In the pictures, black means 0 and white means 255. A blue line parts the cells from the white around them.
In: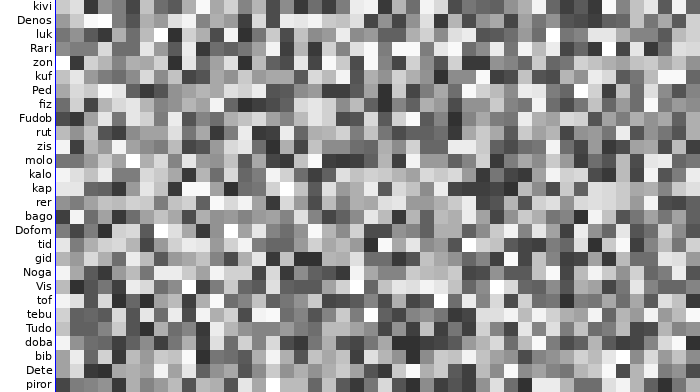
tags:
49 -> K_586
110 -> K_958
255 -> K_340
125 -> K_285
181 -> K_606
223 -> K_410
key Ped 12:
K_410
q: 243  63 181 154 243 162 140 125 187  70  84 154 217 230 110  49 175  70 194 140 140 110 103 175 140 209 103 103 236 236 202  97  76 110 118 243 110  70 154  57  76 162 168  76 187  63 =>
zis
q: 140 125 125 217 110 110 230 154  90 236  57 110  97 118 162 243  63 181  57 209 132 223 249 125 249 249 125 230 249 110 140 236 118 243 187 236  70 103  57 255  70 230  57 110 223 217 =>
Rari
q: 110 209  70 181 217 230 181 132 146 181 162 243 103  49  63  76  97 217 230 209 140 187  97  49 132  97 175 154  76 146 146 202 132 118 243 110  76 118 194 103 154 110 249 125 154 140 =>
fiz
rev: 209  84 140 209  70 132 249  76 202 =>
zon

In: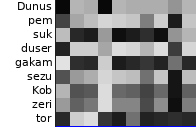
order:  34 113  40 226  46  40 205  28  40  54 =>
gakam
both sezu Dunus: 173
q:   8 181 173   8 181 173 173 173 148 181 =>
Dunus

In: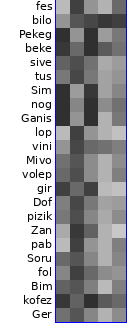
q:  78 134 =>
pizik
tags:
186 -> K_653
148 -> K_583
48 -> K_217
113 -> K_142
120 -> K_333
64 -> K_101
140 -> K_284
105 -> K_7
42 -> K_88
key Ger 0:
K_142

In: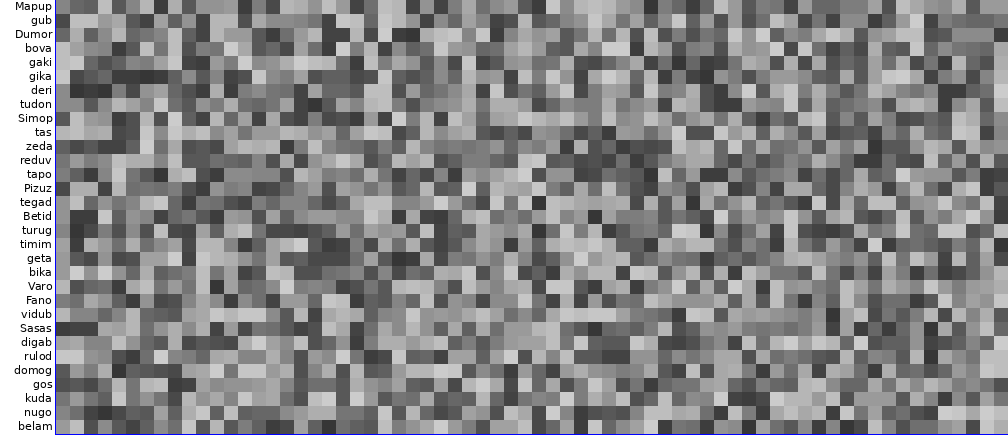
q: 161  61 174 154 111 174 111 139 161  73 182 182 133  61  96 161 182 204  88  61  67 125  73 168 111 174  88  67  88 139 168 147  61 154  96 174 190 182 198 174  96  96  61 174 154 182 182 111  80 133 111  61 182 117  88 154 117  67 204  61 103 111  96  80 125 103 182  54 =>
timim
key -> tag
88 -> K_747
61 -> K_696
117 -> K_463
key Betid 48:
K_463
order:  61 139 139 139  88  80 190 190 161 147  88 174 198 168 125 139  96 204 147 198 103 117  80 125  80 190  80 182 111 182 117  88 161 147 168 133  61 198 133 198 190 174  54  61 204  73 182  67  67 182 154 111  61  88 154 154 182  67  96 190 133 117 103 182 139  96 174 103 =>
Dumor
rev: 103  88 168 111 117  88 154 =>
kuda

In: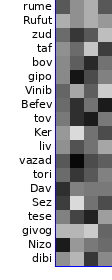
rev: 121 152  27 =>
Nizo
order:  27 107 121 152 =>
Nizo
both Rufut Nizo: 152
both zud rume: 88
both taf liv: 144
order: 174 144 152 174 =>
Rufut

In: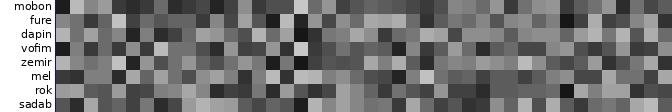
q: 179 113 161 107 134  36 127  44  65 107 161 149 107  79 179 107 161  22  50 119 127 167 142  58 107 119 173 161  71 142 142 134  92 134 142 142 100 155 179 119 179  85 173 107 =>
dapin
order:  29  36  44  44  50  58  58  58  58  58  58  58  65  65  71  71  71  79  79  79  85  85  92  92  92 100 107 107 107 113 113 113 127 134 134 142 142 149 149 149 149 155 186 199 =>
vofim
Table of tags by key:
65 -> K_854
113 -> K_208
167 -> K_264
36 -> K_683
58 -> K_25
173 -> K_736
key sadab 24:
K_25

